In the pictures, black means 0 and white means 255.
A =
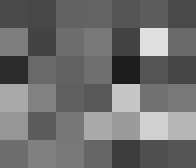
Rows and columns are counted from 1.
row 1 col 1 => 74
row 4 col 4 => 88
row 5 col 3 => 119
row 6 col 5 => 60
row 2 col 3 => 110
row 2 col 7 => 105
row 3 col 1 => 43
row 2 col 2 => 67
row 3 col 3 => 98
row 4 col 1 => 169
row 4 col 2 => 129
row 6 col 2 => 128
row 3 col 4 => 111

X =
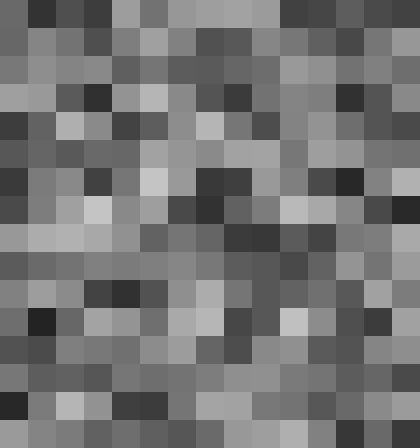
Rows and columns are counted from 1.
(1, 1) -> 105
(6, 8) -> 138
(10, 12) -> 98
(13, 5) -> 112
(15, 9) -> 162
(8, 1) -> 74
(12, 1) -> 110
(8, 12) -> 168
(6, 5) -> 103
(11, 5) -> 49
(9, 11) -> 91
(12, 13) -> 79
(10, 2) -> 106
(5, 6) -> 93
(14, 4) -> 86
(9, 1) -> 152
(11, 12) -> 112
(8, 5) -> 137
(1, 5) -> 157
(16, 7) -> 86
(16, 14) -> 105
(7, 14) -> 130
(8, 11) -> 185
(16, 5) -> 110
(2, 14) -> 118
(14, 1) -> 119
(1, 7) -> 151
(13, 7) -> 156
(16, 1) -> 154
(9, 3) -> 177
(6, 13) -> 147
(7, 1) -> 58
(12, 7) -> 169
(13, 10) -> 137
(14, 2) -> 93
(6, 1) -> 87
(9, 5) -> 145
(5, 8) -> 181
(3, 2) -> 142

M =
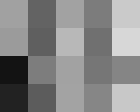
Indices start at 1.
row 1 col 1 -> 161
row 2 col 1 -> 155
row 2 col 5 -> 215
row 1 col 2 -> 99
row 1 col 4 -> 124
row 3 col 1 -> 19
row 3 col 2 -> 125

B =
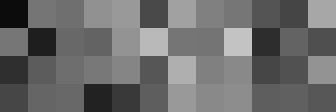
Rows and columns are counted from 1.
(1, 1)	12
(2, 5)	147
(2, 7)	117
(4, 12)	87
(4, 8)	137
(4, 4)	34
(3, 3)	110
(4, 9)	141
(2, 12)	79
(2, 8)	116
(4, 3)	104
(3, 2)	92
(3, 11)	81
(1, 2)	117
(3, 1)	47
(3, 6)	86

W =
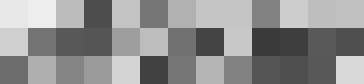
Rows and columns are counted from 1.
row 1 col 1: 231
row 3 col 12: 88
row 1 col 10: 129
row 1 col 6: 118
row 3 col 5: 212
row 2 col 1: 207
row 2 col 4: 85
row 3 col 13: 217
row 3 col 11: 78
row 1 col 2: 237
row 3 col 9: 129
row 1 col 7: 177

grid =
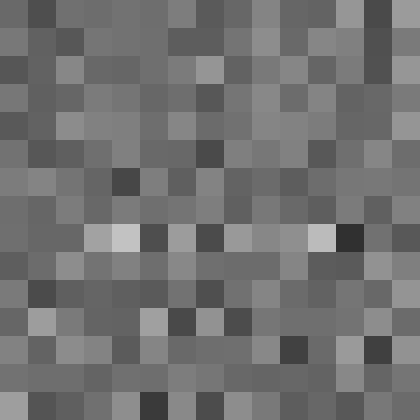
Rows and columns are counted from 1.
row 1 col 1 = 105
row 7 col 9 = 99
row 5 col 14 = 103
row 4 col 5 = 117
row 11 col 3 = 95
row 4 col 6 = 103
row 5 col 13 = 102
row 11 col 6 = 90
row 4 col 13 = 99
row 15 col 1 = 158
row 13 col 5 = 91
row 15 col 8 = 76
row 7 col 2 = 132
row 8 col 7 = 116
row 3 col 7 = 123
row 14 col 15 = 117
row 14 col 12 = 99
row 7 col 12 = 109
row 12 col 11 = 111
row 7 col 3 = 116
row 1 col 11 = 102
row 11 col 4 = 101
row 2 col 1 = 120
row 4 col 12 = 132
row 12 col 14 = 141
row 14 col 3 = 110
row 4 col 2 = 96
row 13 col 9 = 111
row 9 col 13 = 48
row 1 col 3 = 112
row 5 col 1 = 89
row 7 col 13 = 119
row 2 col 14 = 80
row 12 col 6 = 160
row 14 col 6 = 110
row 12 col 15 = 107

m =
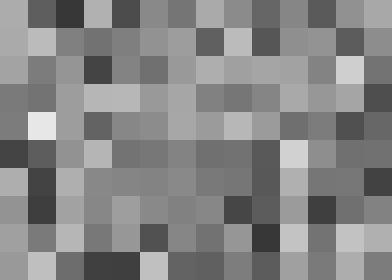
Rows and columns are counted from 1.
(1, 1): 172
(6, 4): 181
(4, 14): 78
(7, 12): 118
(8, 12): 63
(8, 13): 112
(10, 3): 109
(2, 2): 187
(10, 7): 99
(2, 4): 114
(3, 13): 207
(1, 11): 134
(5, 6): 140
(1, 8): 170
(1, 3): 55
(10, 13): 173
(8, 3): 162
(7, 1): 174
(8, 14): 130
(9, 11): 195
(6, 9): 114
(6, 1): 68
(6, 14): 113
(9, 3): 182
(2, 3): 128
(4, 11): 169
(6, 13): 112
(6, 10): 89
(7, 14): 66
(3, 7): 153
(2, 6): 146
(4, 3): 157
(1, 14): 168
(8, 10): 92
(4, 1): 122
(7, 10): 88
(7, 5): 133
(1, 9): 139

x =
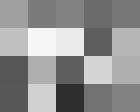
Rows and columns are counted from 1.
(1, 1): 160
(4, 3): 46
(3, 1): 86
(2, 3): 234
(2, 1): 192
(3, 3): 95

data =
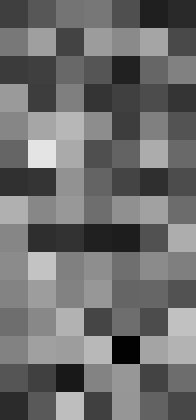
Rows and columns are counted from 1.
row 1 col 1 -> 63
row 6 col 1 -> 101
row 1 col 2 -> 87
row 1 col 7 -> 41
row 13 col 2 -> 160
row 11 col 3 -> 130
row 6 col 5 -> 99
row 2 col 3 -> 67
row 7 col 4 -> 100
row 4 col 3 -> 127
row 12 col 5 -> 110
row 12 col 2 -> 136
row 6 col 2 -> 228
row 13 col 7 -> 179
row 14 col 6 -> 67
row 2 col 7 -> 73
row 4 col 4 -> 52
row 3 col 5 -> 33
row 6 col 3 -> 170
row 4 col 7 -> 52
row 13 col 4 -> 184
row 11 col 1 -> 131
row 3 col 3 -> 104
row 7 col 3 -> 146
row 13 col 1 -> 130
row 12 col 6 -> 76
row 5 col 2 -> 166
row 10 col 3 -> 128
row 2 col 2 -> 159
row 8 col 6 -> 161

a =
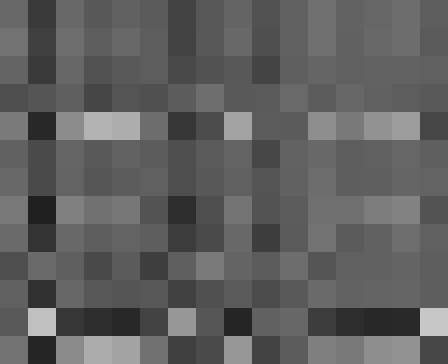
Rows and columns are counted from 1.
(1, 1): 104
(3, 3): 103
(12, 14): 40
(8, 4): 113
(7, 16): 99
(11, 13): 98
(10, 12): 85
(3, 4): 82
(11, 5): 84
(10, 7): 95
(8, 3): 128
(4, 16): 89
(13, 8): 74
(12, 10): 97
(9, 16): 96
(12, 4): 45
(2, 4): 94
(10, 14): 96
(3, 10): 68
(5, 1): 122
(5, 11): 91
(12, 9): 37
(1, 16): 93
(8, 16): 83
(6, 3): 101
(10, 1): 79
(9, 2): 51
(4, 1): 78
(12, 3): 54
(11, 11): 89
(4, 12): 92
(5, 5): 173
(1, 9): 100
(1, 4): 88
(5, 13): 121
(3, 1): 100
